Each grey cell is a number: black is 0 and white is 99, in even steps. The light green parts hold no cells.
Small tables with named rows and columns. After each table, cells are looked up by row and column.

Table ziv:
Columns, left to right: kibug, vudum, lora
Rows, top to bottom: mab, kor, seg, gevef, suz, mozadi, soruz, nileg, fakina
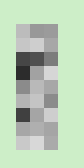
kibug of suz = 54
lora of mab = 60
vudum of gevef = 63
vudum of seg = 31
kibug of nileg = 65
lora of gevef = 83
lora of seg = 48
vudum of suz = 72
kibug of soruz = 25
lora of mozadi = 54

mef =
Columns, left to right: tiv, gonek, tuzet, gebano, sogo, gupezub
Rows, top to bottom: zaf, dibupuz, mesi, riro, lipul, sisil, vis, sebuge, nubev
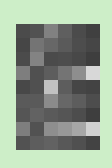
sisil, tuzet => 54
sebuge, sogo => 65
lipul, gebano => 36
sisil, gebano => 40
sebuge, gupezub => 81
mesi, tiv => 29
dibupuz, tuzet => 40
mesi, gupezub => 24
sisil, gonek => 35
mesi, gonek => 51
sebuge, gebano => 59
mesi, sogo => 28
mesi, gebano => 30
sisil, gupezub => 30
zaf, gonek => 32
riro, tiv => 49
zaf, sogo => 29
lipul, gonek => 31
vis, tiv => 33
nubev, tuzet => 38

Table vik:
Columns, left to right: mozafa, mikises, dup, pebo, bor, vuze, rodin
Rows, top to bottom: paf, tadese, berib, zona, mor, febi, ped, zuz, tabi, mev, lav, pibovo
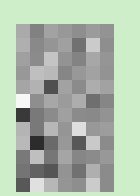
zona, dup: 72
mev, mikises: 74
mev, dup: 46
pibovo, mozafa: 34
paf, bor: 55
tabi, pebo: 59
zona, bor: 59
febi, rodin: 52
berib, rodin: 58
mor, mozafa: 64
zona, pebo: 52
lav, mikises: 38
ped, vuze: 53
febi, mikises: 55
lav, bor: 44
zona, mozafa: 59
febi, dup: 65

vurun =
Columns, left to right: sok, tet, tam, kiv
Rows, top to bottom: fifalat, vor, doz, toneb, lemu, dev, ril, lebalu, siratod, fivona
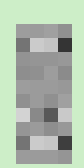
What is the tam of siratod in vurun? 77
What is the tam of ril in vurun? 34
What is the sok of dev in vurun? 56
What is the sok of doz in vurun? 57
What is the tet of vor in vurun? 79
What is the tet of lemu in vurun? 60
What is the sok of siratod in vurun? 45
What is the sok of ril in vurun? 82
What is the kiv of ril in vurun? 78
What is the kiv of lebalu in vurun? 59
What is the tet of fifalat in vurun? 60
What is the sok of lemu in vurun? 61
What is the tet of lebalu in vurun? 60
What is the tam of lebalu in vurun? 55
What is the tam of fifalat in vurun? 62
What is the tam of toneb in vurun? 61
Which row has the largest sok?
ril

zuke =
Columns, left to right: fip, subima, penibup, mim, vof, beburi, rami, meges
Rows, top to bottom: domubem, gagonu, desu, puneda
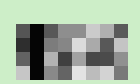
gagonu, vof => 85
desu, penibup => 69
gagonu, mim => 52
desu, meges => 56
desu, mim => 25
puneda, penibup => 53
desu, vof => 63
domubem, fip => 33
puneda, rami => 82
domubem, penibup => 34
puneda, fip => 77
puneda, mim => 39
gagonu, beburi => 66
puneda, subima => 2
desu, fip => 38
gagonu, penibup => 48
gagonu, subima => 2
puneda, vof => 88
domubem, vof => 55

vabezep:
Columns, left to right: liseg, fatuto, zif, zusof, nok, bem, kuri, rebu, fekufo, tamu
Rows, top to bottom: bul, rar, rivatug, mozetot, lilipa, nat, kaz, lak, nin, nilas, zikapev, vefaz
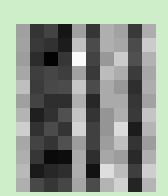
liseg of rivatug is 61
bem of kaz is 20
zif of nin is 20
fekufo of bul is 22
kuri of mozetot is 73
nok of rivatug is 97
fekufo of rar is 29
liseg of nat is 62
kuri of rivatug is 59
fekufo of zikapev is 24
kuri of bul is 68
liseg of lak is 80
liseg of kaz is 70
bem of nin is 25

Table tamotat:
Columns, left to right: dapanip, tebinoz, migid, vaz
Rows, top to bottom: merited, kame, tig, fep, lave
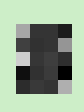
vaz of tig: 18
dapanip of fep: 6
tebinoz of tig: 21
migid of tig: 24
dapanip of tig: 80
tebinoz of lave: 22
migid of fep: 23
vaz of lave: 68
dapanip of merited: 65
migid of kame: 20
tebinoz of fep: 19
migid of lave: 20
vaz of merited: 11
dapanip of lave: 17
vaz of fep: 0
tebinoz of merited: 20
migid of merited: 20
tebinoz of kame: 19
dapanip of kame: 25

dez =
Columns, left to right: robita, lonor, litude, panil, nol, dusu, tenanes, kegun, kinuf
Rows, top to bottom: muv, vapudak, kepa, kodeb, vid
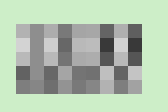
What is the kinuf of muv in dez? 37
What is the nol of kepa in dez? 66
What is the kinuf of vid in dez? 63
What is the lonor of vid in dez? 52
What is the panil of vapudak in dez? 40
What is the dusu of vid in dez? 52
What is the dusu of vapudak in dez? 73
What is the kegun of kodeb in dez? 39

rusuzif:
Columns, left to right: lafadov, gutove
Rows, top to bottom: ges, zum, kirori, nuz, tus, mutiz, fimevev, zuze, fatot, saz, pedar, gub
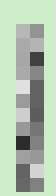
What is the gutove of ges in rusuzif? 57
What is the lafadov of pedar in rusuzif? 39
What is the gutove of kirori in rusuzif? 25
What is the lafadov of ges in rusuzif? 71
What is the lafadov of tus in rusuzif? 87
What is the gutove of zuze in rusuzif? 46
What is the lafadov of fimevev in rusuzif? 80
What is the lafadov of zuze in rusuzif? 59
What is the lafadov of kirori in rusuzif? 65
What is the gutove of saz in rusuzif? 59
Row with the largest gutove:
pedar

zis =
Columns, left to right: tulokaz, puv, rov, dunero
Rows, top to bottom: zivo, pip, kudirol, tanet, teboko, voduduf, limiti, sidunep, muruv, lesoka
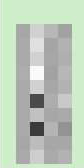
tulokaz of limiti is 66
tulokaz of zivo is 65
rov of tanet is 63
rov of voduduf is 67
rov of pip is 64
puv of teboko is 81
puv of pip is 87
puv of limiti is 75
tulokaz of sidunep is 66
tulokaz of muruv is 65
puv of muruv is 73
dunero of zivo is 63
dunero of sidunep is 57
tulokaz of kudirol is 66
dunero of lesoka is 69
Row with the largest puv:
tanet

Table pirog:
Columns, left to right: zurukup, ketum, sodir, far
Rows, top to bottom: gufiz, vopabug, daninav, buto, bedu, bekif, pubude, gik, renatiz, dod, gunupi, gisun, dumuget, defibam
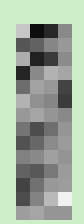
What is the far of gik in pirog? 58
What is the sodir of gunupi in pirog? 47
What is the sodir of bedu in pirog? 59
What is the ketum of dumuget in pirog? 51
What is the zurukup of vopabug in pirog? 33
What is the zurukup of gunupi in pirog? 38
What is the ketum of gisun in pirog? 44
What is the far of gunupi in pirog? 60
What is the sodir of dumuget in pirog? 72
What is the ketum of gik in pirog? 30
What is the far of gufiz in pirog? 53
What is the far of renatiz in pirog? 60
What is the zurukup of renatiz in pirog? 32
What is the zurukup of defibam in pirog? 61
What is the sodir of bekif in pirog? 52
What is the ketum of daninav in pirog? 13
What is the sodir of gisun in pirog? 59

